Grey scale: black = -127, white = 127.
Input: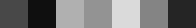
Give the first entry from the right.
-90
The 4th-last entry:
19
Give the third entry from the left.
48

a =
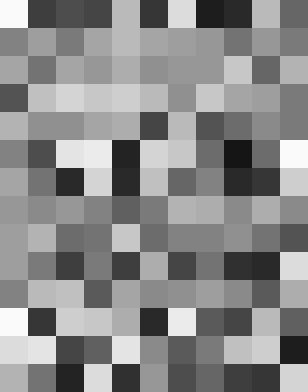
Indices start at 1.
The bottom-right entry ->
84
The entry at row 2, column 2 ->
30
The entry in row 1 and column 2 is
-65
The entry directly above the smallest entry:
-19
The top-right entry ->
-25
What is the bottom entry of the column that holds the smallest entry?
-65
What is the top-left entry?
122
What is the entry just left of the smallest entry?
-19
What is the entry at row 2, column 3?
-5
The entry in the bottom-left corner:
51
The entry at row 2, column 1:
2
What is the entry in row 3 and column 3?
37
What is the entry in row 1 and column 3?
-50

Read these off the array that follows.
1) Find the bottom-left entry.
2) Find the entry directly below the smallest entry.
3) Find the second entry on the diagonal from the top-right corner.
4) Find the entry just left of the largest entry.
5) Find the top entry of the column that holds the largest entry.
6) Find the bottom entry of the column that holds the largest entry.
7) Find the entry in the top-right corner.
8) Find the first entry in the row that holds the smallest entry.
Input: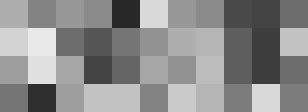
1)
-10
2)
-10
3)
-66
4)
82
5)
3
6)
-80
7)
-18
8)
46

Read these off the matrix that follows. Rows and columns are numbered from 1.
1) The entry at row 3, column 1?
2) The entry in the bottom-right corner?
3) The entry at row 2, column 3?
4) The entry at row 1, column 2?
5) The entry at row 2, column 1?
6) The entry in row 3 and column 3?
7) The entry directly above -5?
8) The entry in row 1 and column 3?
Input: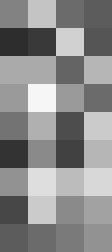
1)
42
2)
18
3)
81
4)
68
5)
-82
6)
-27
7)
10
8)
-20

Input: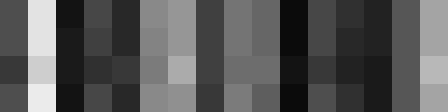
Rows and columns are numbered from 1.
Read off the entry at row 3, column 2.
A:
78
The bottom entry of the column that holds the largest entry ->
107
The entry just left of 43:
-4
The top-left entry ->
-49
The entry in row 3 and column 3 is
-101
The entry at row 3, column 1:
-71
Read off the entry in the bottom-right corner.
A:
36
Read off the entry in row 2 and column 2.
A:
99
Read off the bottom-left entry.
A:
-49
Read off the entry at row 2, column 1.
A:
-49
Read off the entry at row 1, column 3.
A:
-108
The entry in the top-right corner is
36

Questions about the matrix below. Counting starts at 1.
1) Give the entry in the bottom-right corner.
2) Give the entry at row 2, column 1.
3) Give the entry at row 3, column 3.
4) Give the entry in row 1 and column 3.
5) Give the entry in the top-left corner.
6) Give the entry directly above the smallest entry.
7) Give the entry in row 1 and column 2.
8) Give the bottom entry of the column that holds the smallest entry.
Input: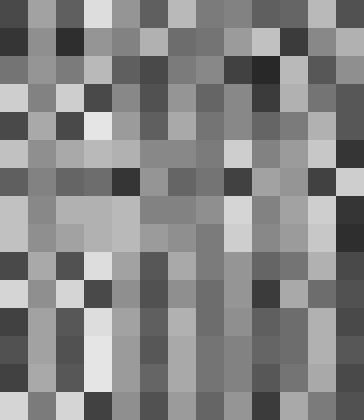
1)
-46
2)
-74
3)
-4
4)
-32
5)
-54
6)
65
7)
34
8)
-68

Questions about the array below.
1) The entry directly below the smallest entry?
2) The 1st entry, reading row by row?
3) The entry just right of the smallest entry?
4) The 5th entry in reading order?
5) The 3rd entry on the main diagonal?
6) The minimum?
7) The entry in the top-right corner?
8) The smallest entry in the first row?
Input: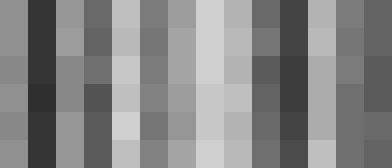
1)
-74
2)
16
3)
8
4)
63
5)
8
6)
-80
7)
-28
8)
-74

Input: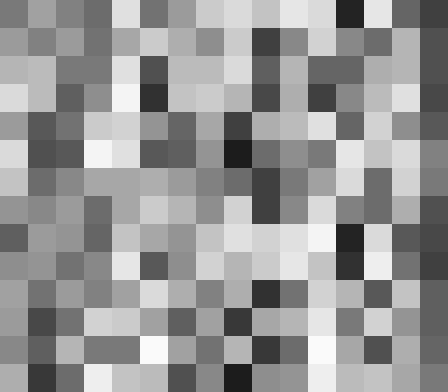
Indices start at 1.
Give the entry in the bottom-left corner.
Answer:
46
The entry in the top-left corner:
-6
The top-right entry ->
-63
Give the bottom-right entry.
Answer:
-6
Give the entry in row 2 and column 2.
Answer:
1
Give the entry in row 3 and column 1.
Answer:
53
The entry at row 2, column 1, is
27
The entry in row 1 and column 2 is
33
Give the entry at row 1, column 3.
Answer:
1
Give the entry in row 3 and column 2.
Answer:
59

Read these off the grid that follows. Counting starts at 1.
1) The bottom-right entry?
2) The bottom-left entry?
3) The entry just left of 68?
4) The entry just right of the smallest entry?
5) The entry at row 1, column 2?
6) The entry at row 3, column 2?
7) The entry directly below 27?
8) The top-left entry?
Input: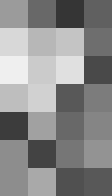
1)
-39
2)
13
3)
55
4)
-31
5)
-23
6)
75
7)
88
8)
27

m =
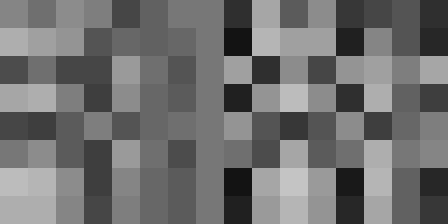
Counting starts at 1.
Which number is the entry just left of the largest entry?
38
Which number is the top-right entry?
-80
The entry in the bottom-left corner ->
46
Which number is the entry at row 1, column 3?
12
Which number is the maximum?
68
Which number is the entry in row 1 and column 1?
5
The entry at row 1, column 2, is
-16
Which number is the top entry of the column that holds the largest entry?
-36
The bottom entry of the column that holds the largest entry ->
53
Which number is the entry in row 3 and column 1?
-51
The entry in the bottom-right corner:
-72
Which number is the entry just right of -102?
53
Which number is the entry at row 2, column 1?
46
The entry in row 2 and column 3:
20
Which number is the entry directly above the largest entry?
38
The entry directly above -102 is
-16
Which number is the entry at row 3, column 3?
-57

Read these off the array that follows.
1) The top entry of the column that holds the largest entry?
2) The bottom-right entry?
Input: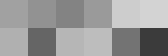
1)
83
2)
-68
